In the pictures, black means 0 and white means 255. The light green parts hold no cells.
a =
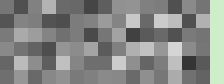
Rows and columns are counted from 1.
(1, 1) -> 118
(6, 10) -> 106
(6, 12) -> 119
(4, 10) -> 176
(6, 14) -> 113
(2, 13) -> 189
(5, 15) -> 89
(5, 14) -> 53
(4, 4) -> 78
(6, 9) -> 136
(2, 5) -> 78
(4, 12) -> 151
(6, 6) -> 122
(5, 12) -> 125
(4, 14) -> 139
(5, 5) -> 192
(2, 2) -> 131
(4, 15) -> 118
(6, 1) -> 111
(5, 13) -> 191
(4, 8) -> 91
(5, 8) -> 110
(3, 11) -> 90
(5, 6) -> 133
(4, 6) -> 140
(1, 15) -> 116

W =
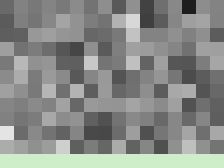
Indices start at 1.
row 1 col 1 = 105
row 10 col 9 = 108
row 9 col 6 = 146
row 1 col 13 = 136
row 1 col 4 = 132
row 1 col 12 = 111
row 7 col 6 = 179
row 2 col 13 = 134
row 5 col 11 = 99
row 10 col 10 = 158
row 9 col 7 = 96
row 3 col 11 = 131
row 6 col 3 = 123
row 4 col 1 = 159
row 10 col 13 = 135
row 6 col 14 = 76
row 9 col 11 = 128
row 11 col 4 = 156
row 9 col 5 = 140
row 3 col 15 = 143
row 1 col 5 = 121
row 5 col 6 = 95
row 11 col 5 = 207
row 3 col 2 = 96
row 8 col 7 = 153
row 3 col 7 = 103
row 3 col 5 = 149
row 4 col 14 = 113
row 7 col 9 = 103
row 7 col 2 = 143
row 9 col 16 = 94
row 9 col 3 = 124
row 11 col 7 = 124
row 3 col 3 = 152
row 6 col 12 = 149
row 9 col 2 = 117
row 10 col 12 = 118

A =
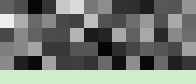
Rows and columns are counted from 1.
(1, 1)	97
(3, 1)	71
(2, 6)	65
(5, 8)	105
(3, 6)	180
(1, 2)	77
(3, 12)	41
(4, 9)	45
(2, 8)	82
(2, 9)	75
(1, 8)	141
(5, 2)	31
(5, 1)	138
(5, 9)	15
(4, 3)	165
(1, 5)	200
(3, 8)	35
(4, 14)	160
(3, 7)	26
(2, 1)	237
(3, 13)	136
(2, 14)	104

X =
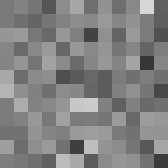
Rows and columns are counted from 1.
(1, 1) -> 121
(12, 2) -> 120
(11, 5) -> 113
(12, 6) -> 169
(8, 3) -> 130
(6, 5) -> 79
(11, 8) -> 148
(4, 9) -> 118
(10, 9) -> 122
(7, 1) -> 181
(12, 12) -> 60
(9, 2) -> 130
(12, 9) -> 150
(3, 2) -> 154
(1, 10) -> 136
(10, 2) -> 114
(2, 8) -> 153
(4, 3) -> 136
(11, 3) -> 142
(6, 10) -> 112
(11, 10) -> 118
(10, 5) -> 127
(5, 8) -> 151
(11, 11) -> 87
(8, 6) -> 199
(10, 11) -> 149
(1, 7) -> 110
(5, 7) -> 134
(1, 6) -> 167
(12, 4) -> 96
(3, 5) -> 152
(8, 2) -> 172
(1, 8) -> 146

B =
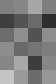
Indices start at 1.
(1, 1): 127
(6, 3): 107
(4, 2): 105
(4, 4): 126
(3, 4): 142
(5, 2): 168

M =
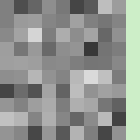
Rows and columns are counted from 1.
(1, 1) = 128
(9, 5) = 134
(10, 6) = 179
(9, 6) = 102
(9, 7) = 139
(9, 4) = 175
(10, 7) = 127
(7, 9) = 153
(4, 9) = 125
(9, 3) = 132
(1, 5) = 120
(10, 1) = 148
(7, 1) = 69
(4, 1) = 158
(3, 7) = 164
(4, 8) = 116
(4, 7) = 56
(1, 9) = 156
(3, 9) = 145
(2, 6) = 161
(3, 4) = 126
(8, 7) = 167
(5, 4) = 137
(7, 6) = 189
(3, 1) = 137
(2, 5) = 126
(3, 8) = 103

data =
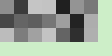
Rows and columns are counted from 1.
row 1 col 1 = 142
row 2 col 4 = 118
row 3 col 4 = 195
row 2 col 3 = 94
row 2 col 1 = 71
